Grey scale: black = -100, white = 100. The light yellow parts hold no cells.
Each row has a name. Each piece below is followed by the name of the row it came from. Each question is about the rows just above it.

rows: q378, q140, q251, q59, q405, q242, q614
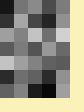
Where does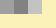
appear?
q251
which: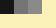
q378
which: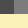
q378
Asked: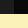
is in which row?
q614
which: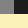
q614

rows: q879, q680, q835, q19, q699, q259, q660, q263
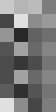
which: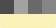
q259
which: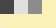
q680

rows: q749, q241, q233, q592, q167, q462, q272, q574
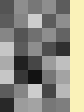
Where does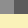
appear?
q749
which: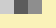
q241
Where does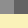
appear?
q233
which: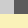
q241

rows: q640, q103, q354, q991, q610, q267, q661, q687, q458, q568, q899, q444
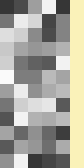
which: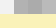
q458
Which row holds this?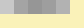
q991
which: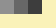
q568
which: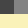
q103
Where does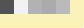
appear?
q458
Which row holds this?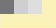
q687

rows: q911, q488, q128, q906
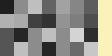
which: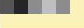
q128
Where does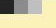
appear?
q128
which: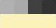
q488
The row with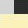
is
q128
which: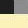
q911
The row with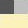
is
q906
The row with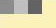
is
q911

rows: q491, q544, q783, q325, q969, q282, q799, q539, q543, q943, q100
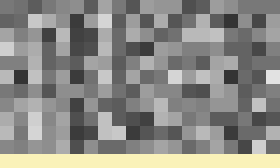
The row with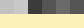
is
q943
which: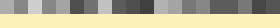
q543

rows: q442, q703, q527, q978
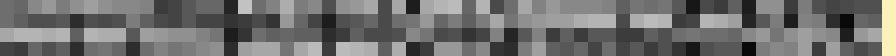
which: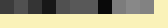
q978
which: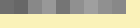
q527
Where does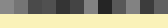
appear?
q527

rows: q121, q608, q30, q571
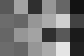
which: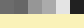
q571
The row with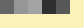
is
q30

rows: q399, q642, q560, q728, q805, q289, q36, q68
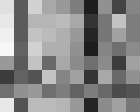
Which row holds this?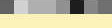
q728
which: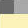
q805

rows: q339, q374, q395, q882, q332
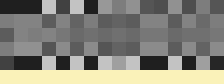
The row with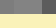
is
q374
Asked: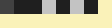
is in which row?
q332
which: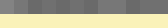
q395

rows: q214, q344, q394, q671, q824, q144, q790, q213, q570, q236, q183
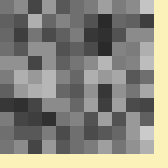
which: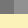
q183
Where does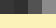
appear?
q394
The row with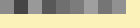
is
q183
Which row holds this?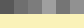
q183
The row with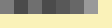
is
q236
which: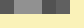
q671
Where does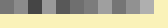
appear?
q183

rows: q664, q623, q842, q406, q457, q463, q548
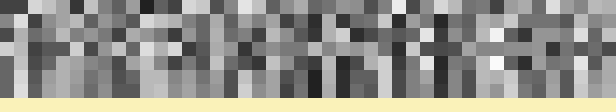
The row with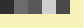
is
q548
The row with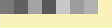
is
q548

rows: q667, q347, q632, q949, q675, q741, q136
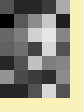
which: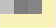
q675
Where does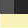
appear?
q667
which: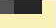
q667
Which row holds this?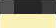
q667

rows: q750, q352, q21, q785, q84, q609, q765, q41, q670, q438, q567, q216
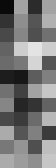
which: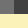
q765
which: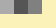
q438
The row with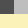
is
q567
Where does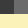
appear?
q670

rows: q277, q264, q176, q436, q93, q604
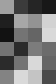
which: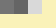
q176
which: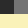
q93
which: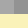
q264

